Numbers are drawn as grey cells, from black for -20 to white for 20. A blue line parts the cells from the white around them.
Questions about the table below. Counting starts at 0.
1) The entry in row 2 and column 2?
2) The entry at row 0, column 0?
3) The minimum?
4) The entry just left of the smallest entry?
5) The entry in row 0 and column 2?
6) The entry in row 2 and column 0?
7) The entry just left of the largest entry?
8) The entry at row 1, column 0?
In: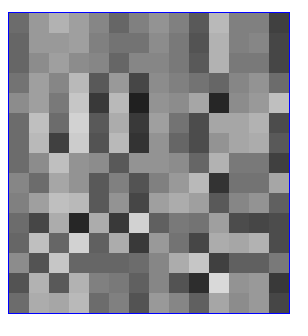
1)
5
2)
-3
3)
-15
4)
9
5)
8
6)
-4
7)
-13
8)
-4

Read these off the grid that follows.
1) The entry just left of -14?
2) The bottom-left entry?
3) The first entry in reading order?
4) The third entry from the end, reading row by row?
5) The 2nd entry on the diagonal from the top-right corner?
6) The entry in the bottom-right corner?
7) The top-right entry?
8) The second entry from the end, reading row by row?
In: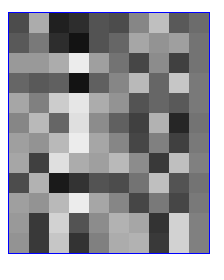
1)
8
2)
3
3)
-8
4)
-11
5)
5
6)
0
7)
-3
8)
13

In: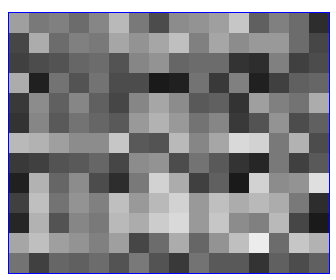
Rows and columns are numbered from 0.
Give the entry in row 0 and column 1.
-1
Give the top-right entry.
-13
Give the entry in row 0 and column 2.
0
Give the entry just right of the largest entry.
-3
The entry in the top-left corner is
5
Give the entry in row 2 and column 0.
-10
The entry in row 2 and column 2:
-7
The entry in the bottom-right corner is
-5
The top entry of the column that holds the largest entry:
-5
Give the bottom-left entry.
-2
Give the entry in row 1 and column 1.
7
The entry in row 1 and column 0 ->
-9
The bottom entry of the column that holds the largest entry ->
-12
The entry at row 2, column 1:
-8
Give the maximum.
17

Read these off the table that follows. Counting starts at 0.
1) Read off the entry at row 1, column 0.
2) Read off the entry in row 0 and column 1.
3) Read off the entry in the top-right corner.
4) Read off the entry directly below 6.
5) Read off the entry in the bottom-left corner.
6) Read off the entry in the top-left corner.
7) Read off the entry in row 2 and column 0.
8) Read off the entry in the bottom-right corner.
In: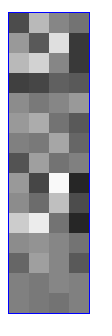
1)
4
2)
9
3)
-2
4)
-2
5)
0
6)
-8
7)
9
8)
0

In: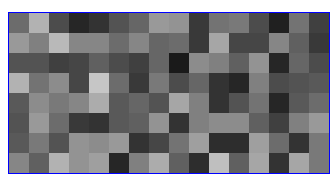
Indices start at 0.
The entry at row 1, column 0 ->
4
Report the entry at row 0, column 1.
8
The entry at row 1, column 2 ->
9
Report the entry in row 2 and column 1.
-7
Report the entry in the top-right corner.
-10
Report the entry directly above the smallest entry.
-3
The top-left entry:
-3
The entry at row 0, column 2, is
-8
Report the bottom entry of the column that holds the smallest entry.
-5
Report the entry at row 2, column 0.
-7
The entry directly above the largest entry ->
-5
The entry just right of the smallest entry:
2
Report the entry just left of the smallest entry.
-4
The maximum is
11
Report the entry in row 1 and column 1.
0
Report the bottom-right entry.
-1
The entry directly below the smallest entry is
-8
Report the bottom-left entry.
1

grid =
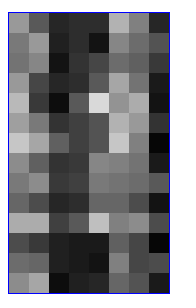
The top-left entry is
4
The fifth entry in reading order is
-13
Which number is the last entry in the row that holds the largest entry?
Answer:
-17
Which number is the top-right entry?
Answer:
-14
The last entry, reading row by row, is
-16
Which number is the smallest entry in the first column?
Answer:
-8
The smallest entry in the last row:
-18
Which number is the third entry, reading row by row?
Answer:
-14
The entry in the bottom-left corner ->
2
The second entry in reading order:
-6
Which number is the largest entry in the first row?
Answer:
8
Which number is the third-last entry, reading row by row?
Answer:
-4
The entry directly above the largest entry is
-6
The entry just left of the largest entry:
-6
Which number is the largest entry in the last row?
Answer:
6
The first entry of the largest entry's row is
9
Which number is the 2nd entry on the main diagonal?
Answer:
4
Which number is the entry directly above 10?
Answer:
-4
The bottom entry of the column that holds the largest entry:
-14
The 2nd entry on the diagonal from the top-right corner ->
-3
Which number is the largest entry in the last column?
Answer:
-6
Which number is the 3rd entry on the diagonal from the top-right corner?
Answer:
-3
